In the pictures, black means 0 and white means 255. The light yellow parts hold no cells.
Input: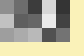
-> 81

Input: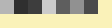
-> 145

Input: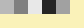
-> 37

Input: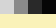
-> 41

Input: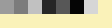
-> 5

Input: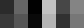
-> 49

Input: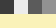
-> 91

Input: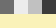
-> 193

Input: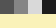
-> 217
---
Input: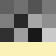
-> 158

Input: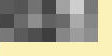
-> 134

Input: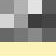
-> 118

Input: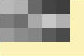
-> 132

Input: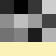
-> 130

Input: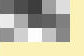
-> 252
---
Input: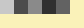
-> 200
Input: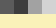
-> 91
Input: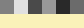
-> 128
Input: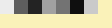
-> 236
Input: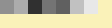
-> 144
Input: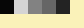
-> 6
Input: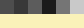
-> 77
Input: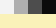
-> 243
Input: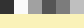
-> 50
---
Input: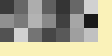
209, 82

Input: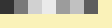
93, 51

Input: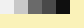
15, 241

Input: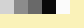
251, 211

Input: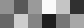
48, 103

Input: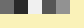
146, 108

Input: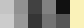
17, 204

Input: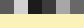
104, 90

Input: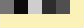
79, 116
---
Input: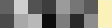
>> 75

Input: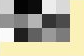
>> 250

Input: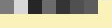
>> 122

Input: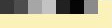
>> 55

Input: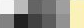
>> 130

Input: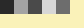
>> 41

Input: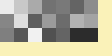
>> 127

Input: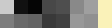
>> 125
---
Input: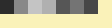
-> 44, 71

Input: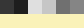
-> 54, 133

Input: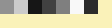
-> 145, 43

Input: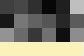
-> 63, 141

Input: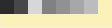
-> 43, 188

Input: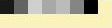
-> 25, 0

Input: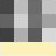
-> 70, 215

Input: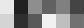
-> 233, 113
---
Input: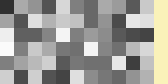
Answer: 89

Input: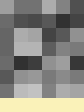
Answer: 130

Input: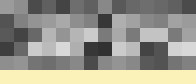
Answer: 96

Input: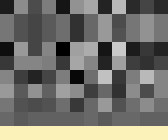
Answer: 69

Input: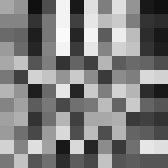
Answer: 24
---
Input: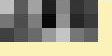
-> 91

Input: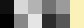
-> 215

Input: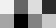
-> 101

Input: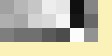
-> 183

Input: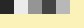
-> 235

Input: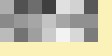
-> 81

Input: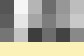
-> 245

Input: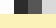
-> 44
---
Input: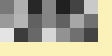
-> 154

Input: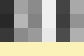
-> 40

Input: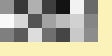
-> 249

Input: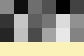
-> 52

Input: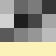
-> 209

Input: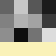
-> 129

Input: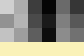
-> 146
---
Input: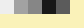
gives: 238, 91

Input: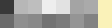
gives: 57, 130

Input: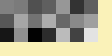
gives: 129, 227

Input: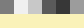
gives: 124, 156

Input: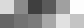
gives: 218, 196

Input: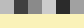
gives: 188, 161

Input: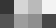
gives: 53, 72

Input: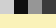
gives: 208, 59
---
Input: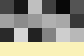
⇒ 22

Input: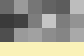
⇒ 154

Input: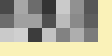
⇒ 167

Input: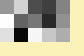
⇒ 211

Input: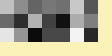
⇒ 141

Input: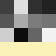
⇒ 222

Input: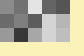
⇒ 114
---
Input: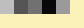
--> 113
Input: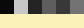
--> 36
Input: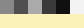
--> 170
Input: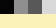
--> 88
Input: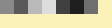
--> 185
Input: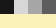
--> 166
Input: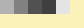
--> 81
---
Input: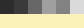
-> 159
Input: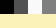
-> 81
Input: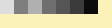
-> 85
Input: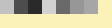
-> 105
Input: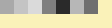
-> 42
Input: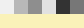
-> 225
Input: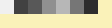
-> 183
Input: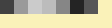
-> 134
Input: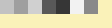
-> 54
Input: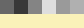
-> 222
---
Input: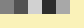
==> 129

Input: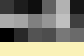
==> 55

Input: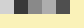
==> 210

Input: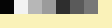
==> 5

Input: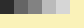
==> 44

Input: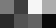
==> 123

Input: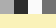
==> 173

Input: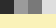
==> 44
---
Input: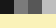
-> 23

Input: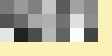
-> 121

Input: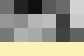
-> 113

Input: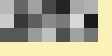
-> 185

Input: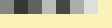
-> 133

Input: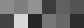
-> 140

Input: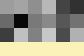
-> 157

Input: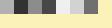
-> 177

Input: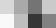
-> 216

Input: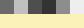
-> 106
